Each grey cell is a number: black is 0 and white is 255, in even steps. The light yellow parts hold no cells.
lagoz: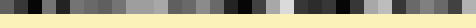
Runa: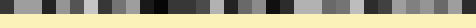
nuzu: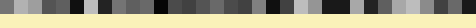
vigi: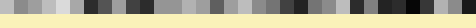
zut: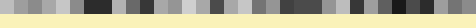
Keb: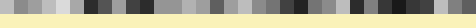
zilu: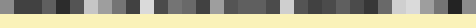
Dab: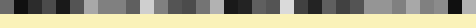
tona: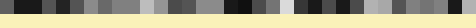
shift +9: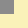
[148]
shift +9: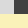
[227  74]
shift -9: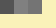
[ 75 119 107]
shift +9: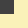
[74]
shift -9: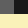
[86 16]
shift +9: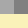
[177 137]
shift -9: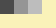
[ 66 140 180]

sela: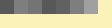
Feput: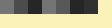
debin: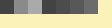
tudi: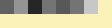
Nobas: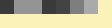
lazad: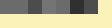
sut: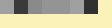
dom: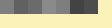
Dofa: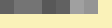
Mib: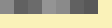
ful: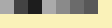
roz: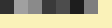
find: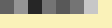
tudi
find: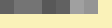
Dofa

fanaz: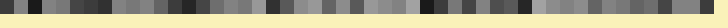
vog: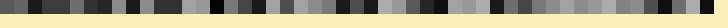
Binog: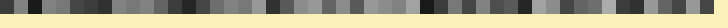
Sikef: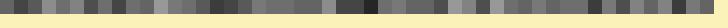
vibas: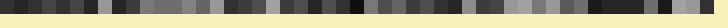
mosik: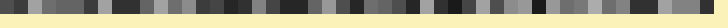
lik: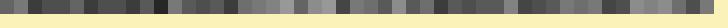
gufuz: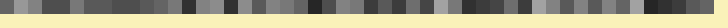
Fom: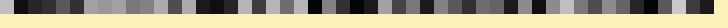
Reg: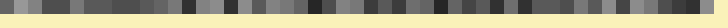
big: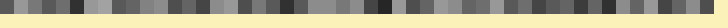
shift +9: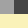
[171  78]
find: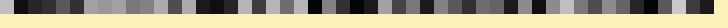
Fom
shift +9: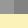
[161 139]
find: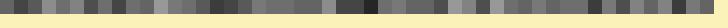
Sikef
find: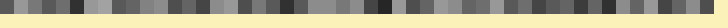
big

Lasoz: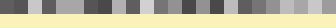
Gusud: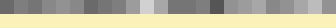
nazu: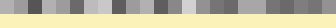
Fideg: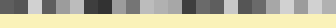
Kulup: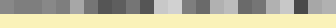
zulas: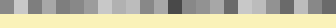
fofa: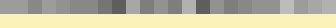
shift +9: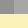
[155 176]
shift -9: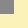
[127]

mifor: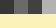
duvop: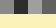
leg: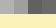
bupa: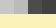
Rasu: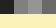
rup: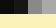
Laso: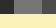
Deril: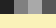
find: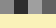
duvop
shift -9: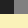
[ 25 119]
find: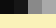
rup
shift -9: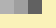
[169 150  88]

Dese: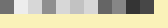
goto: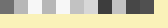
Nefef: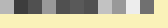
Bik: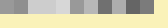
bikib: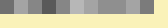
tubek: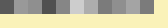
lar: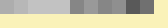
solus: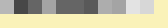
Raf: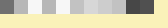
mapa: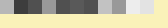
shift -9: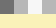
[103 174 238 174]
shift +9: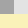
[173 236]
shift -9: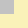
[185]
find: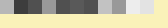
mapa
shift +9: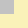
[203]
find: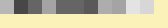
solus
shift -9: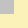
[185]

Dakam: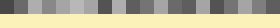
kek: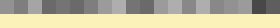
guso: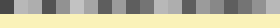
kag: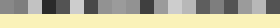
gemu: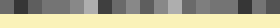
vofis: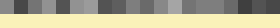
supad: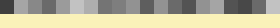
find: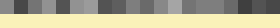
vofis
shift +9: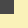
[81]
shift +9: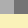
[183 125]
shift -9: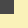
[63]
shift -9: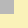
[175]
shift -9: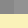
[127 137]

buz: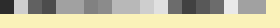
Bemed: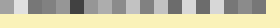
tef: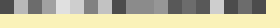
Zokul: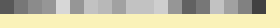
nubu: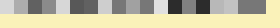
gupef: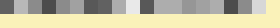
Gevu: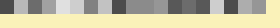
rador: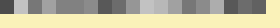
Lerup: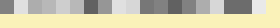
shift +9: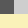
[ 97 215]
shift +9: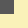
[97]
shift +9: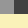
[159  74]
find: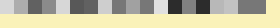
nubu
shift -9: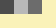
[ 67 175  99]

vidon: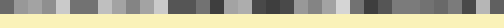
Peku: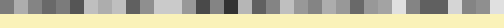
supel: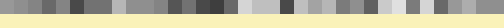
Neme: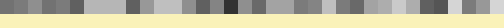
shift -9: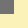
[105]
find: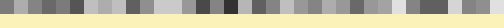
Peku
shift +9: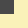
[82]

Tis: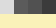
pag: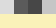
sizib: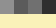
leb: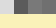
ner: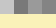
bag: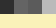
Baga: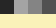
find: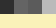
bag
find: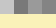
ner
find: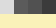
Tis

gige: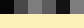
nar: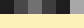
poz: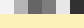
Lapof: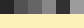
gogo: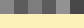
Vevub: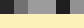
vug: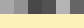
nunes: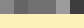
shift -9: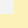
[234]
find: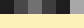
nar
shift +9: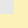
[240]
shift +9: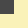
[81]
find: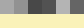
vug
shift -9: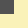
[73]
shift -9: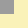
[147]

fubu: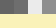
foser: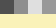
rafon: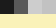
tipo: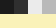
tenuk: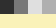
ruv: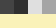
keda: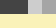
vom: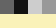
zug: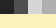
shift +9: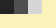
[ 45  88 223]
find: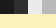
tipo
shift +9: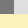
[129 232]
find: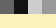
vom
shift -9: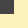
[59]

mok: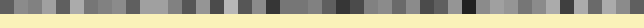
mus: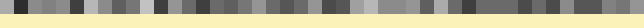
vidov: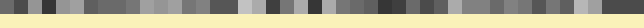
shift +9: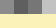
[148 104 127 203]
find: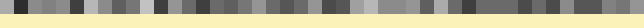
mus
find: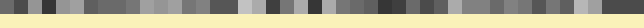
vidov

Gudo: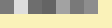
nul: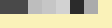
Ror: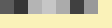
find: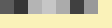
Ror
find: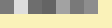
Gudo
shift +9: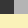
[ 63 189]
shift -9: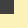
[55]
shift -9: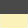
[64 64]
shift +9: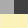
[180  73]

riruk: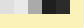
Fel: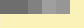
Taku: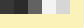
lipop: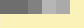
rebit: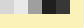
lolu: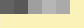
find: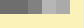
lipop
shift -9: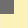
[101]

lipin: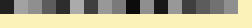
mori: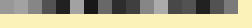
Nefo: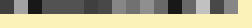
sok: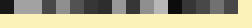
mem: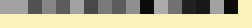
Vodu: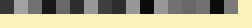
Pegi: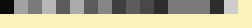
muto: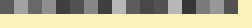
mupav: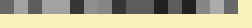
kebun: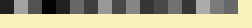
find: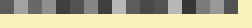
muto
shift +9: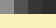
[152  91  63  54]
